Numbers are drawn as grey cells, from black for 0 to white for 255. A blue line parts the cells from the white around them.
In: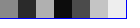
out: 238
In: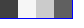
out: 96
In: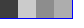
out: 173
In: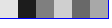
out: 168
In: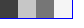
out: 245
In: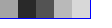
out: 216
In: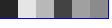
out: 139
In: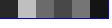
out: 20
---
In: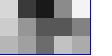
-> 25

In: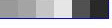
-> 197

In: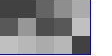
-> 100

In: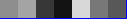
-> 55

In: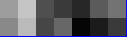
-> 79

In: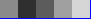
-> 92

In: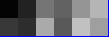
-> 117

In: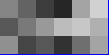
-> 60

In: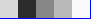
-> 135
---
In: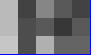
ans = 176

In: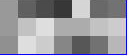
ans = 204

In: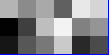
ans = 120

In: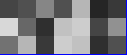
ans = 57

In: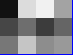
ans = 141

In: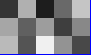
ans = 240

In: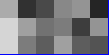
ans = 93

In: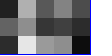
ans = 154

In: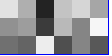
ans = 237

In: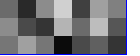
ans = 118
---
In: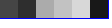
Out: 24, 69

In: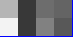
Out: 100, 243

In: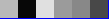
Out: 72, 185

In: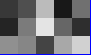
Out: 112, 144

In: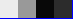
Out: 44, 236

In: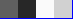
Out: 209, 95
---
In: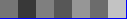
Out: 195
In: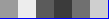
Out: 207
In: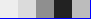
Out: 188
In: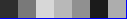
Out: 173
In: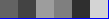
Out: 212
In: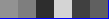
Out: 96
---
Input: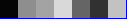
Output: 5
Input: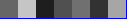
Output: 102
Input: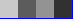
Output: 201
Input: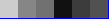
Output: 204
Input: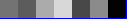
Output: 115
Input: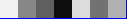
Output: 241
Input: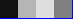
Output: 17
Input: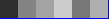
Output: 47
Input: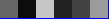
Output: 102
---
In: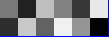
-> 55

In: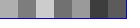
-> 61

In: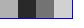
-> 115

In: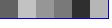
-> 47

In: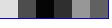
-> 151

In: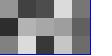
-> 219

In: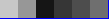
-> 77
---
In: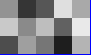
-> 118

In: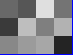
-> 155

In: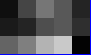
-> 179

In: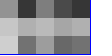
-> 157

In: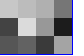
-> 98

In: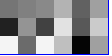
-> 191
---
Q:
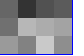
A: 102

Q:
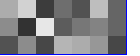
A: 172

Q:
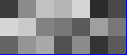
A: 61

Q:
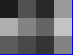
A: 29

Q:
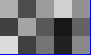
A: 174

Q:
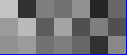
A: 195

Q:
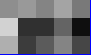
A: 142

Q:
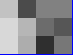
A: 194

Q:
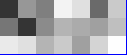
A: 52
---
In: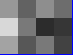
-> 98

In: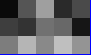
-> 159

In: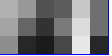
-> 92

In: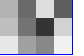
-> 106

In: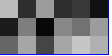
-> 46

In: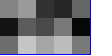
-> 50

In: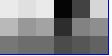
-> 5

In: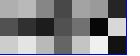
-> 163

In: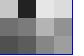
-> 34
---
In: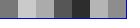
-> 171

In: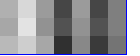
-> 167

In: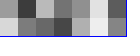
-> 104

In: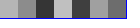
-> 53

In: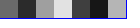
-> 159

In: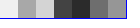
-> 212

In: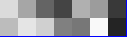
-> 208

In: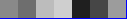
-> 188
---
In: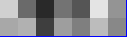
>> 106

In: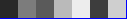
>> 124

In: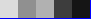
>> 144

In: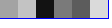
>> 195

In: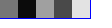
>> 11

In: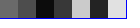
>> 77

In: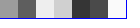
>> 94

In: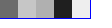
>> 198

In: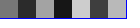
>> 43

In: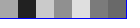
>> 33
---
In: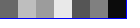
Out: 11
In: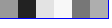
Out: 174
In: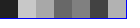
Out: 178
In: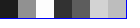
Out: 189
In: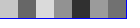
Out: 113
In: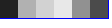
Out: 75
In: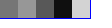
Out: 211
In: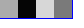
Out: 122
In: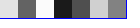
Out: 130
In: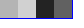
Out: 97
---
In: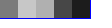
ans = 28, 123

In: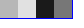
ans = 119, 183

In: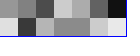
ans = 17, 224

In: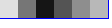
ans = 184, 224

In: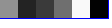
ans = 2, 145

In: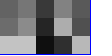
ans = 89, 195
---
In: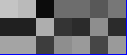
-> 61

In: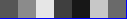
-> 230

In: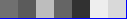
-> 189

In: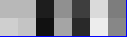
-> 17

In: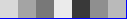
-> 120

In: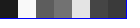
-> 93

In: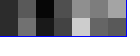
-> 25
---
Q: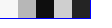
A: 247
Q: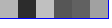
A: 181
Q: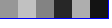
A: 151
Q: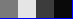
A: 122
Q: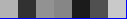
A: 179
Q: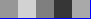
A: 151
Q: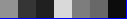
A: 146
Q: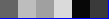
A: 100
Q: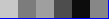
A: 200
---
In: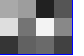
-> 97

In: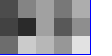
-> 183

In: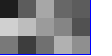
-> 112

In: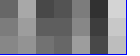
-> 157

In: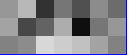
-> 193

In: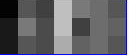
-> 98
